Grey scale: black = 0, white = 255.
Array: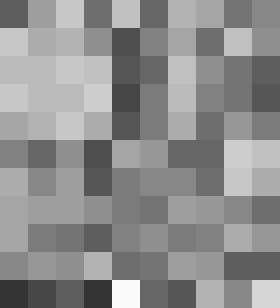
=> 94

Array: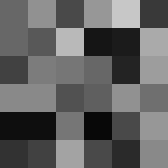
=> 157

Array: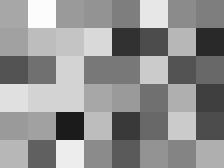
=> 104

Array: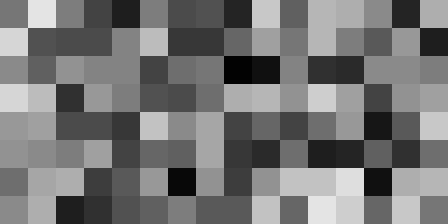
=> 125

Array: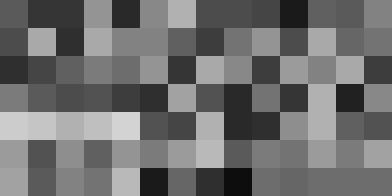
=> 61
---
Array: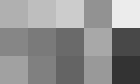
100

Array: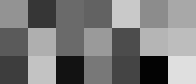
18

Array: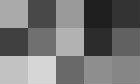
105

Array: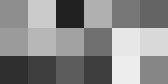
92

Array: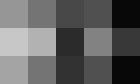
50

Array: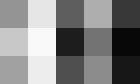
79
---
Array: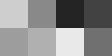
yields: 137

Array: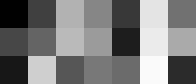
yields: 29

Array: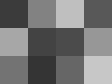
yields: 67

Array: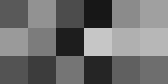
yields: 198

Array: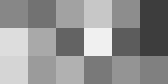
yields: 240

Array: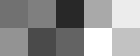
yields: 40

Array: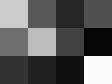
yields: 188

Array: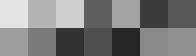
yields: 164
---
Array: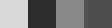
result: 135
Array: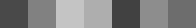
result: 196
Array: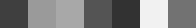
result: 168
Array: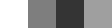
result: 52
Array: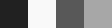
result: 88
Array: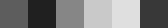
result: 134
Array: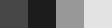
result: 152
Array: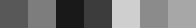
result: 25
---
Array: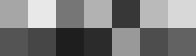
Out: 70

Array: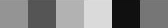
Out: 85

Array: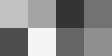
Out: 245

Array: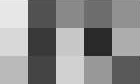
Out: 68

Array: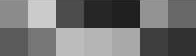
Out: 118

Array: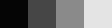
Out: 70

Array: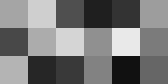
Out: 38

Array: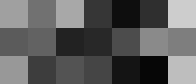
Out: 61

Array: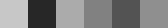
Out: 39
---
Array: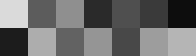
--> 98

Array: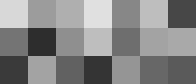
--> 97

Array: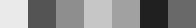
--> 142

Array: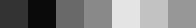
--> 105

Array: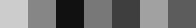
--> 17

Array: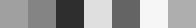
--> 46
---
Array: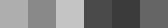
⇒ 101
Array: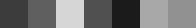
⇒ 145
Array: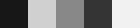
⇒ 241
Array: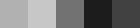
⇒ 65
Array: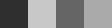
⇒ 170
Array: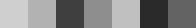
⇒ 99
